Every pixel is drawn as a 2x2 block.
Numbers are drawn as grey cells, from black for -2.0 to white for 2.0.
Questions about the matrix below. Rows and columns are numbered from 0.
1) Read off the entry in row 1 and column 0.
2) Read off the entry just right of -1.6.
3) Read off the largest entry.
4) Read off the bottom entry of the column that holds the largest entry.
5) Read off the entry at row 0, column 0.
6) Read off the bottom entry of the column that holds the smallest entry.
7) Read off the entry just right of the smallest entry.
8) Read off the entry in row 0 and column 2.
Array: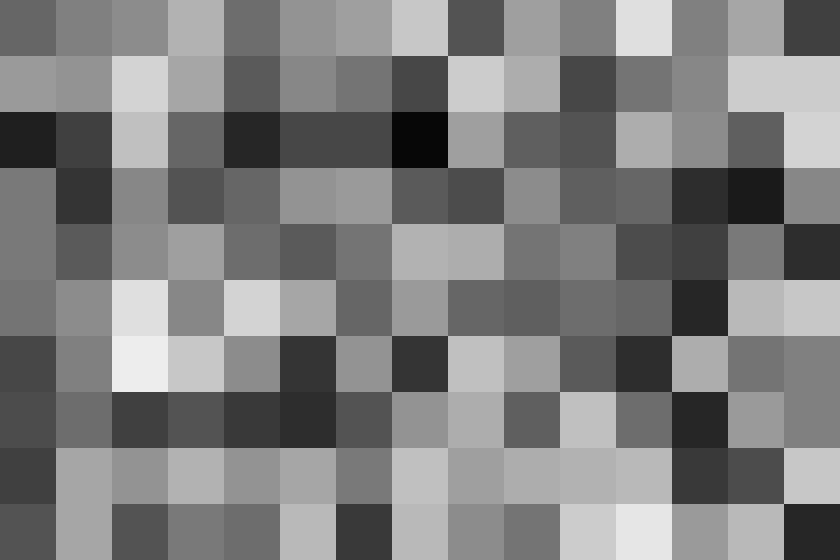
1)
0.4
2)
0.1
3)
1.7
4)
-0.7
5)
-0.4
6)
0.9
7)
0.5
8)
0.2

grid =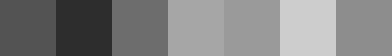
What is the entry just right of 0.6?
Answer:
0.4
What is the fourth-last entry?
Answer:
0.6
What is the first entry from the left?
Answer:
-0.7

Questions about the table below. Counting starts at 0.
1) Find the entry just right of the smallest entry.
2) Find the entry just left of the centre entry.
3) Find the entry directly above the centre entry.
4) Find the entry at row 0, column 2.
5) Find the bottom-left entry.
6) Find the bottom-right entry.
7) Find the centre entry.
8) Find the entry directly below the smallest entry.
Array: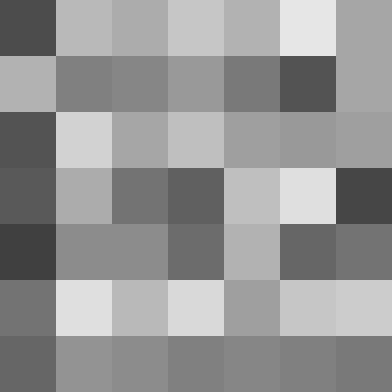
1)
0.2
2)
-0.2
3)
1.0
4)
0.7
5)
-0.4
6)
-0.1
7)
-0.5
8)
-0.2

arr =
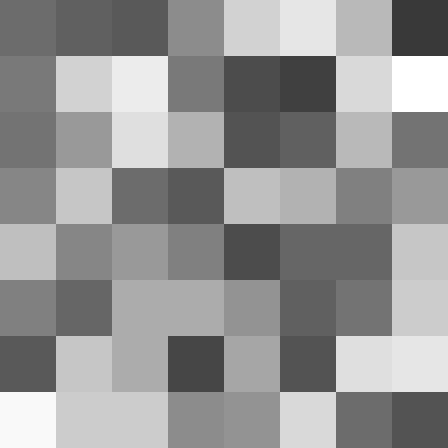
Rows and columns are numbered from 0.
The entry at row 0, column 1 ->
-0.5
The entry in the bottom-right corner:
-0.7
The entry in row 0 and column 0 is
-0.3
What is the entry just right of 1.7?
-0.1
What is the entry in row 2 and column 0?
-0.2
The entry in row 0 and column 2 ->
-0.6
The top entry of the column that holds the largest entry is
-1.1
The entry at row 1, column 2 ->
1.7
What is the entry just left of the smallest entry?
0.9
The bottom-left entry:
1.9

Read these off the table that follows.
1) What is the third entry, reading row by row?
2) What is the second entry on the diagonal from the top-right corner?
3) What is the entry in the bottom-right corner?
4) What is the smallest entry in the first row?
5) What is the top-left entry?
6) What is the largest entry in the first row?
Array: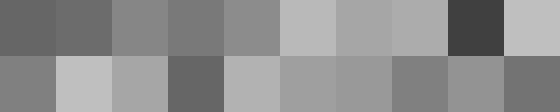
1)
0.1
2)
0.3
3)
-0.2
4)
-1.0
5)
-0.4
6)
1.0

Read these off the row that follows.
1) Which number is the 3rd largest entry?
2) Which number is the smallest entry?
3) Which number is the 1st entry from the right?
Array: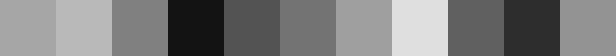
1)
0.6
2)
-1.7
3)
0.3
